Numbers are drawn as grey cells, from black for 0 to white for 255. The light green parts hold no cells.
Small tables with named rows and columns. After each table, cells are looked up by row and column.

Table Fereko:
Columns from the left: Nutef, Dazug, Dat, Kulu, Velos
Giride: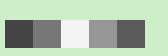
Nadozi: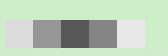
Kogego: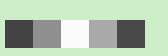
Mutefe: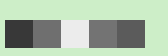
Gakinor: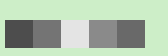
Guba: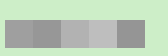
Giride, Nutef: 68
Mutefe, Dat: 236
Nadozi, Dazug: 150
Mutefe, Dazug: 111
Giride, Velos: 90
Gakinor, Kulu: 138

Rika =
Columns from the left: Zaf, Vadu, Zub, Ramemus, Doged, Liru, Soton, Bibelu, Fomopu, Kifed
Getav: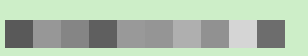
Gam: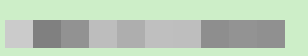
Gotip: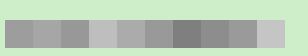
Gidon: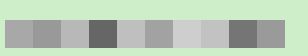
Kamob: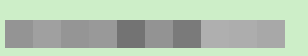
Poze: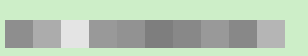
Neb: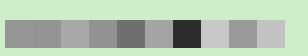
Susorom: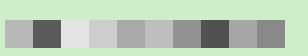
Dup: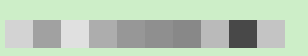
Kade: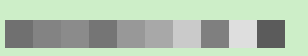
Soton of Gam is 190
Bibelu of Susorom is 81
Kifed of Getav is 109
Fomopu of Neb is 153
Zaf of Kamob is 148
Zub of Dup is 224
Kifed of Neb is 194
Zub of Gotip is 152
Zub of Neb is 168
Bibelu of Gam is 142
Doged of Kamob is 115
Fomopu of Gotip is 154
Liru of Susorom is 190
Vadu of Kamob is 160
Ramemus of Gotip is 190
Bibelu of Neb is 199

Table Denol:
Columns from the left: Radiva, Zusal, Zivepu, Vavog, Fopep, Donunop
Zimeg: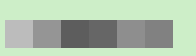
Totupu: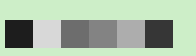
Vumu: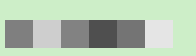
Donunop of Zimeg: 129
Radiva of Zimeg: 188
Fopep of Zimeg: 142
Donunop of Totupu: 54
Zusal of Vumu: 206
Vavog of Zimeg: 102
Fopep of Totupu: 173
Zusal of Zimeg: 149
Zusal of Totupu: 216
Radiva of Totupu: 29
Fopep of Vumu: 116
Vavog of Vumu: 79
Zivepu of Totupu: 109
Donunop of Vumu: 229
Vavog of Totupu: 131
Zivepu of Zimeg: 93
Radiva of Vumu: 127
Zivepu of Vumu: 130

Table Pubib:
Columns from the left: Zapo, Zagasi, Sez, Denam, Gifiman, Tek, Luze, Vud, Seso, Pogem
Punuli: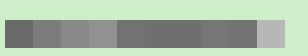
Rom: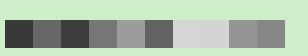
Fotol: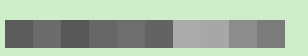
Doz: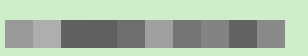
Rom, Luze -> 213
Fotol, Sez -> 87
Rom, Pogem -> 135
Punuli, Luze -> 111
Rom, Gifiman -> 156
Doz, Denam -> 96
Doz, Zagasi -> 174
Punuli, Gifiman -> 114
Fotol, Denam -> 103
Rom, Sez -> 61
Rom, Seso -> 149
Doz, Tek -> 160

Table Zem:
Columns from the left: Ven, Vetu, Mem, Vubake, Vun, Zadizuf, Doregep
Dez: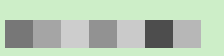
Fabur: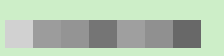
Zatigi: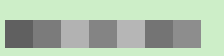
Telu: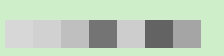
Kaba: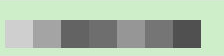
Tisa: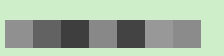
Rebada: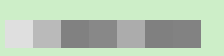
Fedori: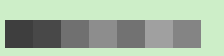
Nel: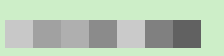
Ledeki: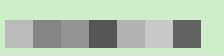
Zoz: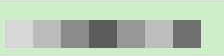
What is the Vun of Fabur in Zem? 159
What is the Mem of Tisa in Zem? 62
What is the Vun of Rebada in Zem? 172
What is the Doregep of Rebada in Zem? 130
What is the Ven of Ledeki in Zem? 186
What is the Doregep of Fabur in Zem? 104
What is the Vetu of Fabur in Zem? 156
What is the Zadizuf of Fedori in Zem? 160
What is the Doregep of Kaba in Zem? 80
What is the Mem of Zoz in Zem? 139
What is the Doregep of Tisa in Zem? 139
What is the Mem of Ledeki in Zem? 147
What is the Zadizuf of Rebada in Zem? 128
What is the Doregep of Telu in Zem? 165
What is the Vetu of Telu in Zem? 209
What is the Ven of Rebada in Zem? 223
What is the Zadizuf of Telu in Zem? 99
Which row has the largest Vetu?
Telu

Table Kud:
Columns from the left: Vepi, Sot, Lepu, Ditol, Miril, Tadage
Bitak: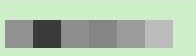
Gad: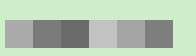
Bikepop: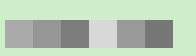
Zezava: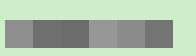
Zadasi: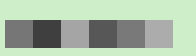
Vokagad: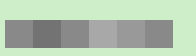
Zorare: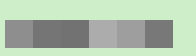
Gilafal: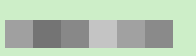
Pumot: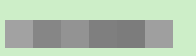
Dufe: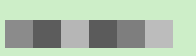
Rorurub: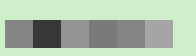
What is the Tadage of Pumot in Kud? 159
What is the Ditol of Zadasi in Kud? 87
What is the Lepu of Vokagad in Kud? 137
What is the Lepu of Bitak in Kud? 141
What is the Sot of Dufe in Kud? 92
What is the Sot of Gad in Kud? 123
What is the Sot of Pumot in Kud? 134
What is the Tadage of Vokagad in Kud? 137
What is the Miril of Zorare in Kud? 158
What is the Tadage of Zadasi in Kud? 172
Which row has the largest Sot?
Bikepop

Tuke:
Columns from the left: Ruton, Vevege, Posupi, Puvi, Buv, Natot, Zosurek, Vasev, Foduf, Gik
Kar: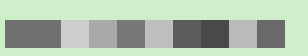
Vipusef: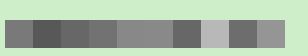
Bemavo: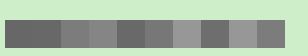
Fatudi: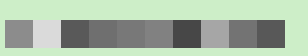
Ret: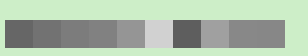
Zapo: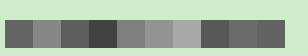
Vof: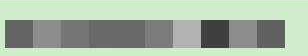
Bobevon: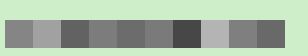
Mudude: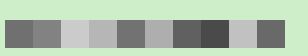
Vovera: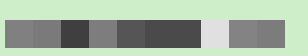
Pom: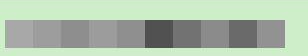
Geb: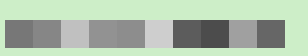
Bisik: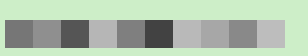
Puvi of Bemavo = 133
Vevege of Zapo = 135
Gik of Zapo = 99
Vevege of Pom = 157
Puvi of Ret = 129
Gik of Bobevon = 105
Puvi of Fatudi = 111
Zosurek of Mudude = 96
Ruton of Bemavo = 103
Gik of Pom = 146
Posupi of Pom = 142
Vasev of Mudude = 74
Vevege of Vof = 141

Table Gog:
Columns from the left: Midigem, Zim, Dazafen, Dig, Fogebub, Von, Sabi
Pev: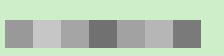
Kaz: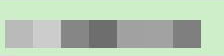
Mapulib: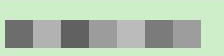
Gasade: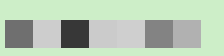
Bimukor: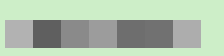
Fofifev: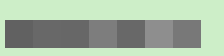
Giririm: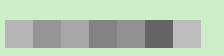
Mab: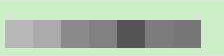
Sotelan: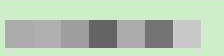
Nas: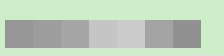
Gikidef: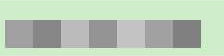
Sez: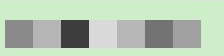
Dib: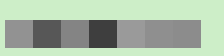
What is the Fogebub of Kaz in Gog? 161
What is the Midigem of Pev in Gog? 153
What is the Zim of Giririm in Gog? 149
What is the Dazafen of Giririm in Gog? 166
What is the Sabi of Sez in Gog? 160
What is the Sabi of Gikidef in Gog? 128
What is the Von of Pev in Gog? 182
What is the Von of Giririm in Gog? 100
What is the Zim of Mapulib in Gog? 178
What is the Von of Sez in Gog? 115
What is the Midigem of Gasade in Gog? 111
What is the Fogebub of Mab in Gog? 85
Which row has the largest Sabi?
Sotelan

